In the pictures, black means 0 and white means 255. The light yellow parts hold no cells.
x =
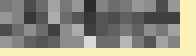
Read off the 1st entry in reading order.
120
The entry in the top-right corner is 151
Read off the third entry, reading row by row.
76
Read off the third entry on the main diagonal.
141
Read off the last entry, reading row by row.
131
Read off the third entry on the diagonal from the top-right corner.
141
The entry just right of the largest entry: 108
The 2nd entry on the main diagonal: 131
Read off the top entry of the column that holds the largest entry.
44
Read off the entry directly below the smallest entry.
55
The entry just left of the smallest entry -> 151
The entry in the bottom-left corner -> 151
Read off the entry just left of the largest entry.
141
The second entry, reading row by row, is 131
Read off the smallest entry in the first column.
76
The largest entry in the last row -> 217

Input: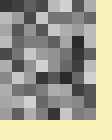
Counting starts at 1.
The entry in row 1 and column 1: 54
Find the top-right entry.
174
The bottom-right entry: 136
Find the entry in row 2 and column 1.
186
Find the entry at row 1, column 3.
95
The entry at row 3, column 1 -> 165
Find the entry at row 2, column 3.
74
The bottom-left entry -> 156
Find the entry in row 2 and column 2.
156
